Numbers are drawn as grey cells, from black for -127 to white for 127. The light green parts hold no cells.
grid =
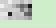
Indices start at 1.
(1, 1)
80
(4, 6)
75
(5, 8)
27
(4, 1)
101
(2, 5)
14
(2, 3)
77
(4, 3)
-94
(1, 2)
77
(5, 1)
92
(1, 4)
81
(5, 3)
59
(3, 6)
1

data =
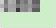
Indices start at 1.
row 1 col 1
77
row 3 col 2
-17
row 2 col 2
10
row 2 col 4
31
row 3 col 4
39
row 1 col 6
6
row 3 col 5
-70
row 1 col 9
-27
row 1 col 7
-10
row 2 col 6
16

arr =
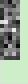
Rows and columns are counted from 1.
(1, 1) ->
-56
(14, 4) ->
56
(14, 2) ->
43
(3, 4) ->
7
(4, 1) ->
-74
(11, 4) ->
-17
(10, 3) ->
-117
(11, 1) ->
-78
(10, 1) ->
-58
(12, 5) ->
-116
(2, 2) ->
-29
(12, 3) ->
49
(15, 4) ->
-61
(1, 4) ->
1
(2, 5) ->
10
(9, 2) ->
-56
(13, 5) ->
-10
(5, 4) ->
-13
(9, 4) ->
-7
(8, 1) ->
52
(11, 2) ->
3
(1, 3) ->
-108
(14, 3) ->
-9

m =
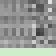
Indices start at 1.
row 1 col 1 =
9
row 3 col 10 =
-34
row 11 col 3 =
38
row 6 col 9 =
34
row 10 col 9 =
-24
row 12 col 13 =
36
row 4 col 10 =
15
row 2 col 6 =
-2
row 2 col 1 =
24
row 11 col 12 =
56
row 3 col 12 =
8
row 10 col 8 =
2
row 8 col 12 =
-2
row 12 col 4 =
29
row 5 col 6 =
-13
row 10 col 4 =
19
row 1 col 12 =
-10
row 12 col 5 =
6
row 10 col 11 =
40
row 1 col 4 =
-4
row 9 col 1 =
22
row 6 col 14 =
22
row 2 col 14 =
2
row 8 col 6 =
-11
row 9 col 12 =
-4
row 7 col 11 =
-15
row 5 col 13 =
65
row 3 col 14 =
-13
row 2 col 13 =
7
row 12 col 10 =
51
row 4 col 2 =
30
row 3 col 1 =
27
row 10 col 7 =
2
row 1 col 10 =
-16
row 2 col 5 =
38
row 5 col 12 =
-17

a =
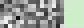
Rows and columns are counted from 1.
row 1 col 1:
32
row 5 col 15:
-50
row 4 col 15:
24
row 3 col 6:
-25
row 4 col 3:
42
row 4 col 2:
23
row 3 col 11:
-42
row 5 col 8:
-3
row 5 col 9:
-20
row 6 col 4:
-42
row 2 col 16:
16
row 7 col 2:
-66
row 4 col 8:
-44
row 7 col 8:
-10
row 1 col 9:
-32
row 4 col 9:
-27
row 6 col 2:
111
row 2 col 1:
-76
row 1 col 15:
-22
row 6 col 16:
-35
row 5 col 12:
-34
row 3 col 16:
-11
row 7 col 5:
68
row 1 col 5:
4
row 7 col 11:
23
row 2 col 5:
-24
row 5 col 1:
33
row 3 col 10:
-16
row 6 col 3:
-2
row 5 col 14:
-23
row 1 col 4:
35
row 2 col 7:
-5
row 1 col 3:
-64

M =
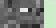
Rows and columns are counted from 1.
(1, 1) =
1
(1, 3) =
-80
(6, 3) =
1
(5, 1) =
-27
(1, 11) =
-32
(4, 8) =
-41
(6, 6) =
-36
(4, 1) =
-28
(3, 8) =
-83
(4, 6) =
-38
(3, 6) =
102
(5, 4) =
-49
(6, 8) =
-35
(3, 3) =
8
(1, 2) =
-42
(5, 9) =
-30
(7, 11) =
8
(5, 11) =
-20
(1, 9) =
-26
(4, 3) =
-28
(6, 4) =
-3
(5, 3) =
-51
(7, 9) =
-87
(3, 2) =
-22

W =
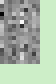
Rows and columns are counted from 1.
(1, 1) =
88
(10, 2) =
13
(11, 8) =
22
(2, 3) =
-1
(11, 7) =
47
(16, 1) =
-6
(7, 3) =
-10
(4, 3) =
7
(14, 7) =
21
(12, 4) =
-18
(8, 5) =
9
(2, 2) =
16
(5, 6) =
8
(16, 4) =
-16
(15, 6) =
92
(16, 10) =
-1
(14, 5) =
14
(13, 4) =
-41
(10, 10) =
24
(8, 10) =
-7
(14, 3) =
21
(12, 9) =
36
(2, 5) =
19
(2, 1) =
-28
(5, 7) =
33
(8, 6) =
27
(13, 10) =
13
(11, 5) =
20
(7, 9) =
55
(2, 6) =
42
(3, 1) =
2
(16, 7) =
26
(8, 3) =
-29
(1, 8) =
10
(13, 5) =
4

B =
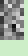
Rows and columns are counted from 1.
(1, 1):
-73
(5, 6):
91
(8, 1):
-44
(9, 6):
-59
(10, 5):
-20
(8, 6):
81
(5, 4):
-27
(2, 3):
92
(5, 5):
55
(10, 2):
22
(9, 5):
-49
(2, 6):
90
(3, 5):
39
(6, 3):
22
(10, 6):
4
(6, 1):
-73

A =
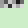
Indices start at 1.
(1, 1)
26
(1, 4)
26
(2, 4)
85
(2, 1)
32
